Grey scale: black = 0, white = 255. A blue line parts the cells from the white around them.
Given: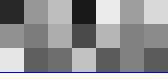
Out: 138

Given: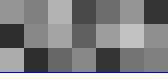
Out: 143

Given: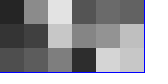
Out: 191

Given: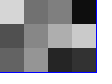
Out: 202

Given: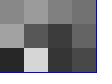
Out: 100

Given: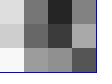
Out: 169

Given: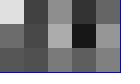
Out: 150
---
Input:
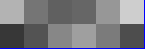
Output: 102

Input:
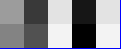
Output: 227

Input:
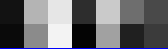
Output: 202

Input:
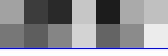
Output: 28

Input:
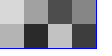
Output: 161

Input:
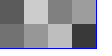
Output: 204

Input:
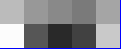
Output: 137

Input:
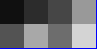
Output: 44
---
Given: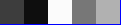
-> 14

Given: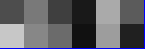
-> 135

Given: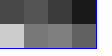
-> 120

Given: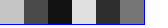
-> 74

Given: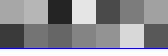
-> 116

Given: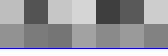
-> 123
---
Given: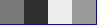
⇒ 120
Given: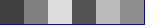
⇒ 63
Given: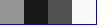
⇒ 150
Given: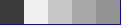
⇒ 60
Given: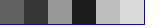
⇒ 97
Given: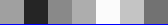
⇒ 160
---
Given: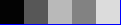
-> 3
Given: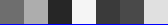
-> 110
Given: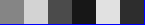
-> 133
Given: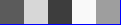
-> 91
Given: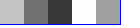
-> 195
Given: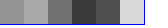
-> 147
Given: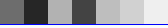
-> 109
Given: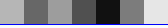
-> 182
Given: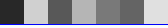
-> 40
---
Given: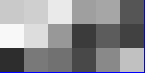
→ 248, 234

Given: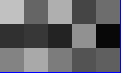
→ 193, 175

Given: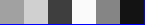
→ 250, 208

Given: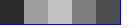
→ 193, 157

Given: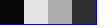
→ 227, 172

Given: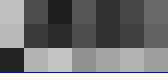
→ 197, 191

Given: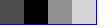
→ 212, 144

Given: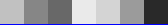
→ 234, 212
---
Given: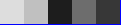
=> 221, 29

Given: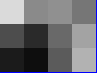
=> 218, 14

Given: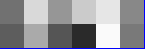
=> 250, 42

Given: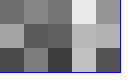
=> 234, 60

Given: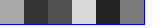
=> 217, 33

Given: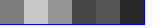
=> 199, 41

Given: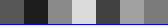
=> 219, 29
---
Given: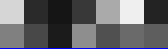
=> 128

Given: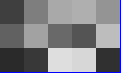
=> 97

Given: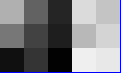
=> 119

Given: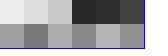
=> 159

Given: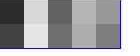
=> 66

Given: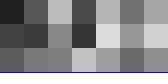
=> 66

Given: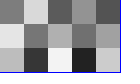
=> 229

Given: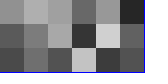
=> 90

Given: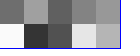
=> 250

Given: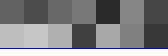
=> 190
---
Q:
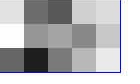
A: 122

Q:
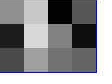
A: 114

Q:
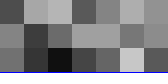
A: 16

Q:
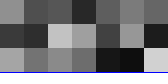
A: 138

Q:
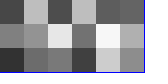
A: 121

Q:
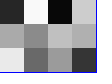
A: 155

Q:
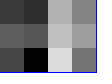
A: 220
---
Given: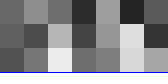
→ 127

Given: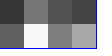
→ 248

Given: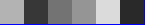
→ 149

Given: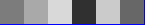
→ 48

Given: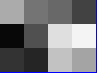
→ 37

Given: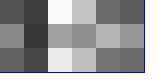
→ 190

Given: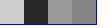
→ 39
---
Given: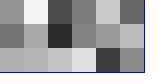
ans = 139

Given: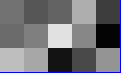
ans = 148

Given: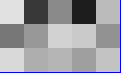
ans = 195

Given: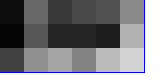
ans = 211

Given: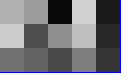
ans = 54

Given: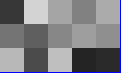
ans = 42

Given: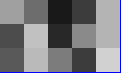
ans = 209

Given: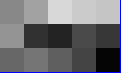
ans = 5
